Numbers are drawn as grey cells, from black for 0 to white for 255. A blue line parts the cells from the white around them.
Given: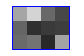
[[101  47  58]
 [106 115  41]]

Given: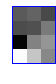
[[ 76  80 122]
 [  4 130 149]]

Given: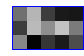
[[ 61 186 143]
 [136   5  54]]

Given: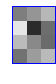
[[230  43 110]
 [187 137 107]]

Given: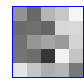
[[108 111 101]
 [114 149 165]]

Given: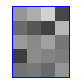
[[107  87  66]
 [154 138 160]]

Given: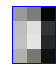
[[189 223  51]
 [192 228  38]]
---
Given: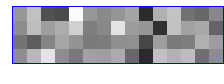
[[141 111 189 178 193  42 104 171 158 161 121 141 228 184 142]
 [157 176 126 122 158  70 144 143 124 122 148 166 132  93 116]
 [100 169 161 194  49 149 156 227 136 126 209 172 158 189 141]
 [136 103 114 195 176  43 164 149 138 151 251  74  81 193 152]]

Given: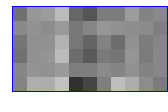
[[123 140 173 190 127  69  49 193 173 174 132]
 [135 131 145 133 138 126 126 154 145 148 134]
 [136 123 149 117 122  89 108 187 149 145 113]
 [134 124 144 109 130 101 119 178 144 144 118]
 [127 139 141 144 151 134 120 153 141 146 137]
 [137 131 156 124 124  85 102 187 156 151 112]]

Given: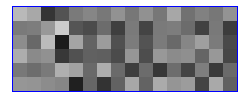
[[ 97 169  68 156 149 171  99 167  98  51 102  32 134 140 148 150]
 [106  58 126  68 109  55 108  62 106 173 105 162 175 122 109 120]
 [ 70 152 101 143 139 152  77 150  75  95  97  81  56 145 138 173]
 [ 73 123 159 134 105 123  83 124  80 156  99 164  27 187 104 141]
 [ 60 121  65 108 125 122  68 122  63 108  75  85 204 152 125 122]
 [147 119 129 113 167 119 145 119 146 120 134 122  83  53 168 185]]

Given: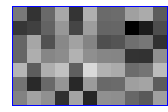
[[160  89 103 142 144  37 164  48 144 162 130]
 [ 92 164 159 107 105 156  40 149 105  41 116]
 [188 116 108 171 178 217  95 193 174  93 182]
 [144  50  51 133 134 143 178 140 134 174 102]
 [ 49 119 111  84  79 132 162 136  81 166 102]
 [ 77  28   0 102 101 157  69 151  99  64  55]
 [ 92 171 160 108 106 176  52 168 105  51 121]]

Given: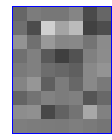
[[117 122 126 122 123 124 126]
 [129 168 115  98  72 144 141]
 [104  85 128 124 130 115 100]
 [121 137 103 124  95 150 132]
 [148 137  95 103 109 128 122]
 [140 128  82  63  89 128 112]
 [139 116 136 134 153 112 147]
 [ 77  65 187 164 208  76 111]
 [102  74 133 119 119 124 102]]

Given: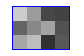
[[ 88  49 189 166]
 [ 82 163 136 100]
 [ 67  71 156 204]]

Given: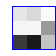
[[196  26  58]
 [154 246 246]
 [250 217 230]]

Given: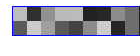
[[111  38 205 139  66  90 159 203  90]
 [110 140  39  34 187 186 145  48 189]]
